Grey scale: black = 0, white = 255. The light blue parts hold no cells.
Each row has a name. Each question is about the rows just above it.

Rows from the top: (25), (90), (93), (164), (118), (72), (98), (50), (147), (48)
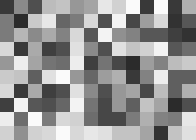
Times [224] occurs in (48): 2
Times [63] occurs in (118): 1

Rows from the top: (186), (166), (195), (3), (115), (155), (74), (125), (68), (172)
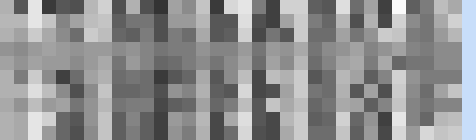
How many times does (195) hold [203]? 4
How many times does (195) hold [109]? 4
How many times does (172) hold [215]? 3
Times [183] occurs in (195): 1
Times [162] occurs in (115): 5
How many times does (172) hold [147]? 1
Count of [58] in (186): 2

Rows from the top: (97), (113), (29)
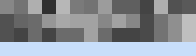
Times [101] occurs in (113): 1
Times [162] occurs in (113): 3
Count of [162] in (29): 1
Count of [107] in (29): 4

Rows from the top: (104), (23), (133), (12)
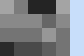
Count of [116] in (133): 4
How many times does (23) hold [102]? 1
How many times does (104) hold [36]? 2
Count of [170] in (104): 0
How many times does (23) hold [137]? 4
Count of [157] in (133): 0
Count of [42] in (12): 1

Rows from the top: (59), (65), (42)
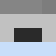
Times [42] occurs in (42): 2
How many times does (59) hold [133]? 3
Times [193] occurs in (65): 4
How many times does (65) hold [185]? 0
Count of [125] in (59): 1

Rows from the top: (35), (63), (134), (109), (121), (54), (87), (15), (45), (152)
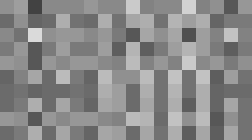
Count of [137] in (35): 7
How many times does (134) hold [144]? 2
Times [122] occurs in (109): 7
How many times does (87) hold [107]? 7

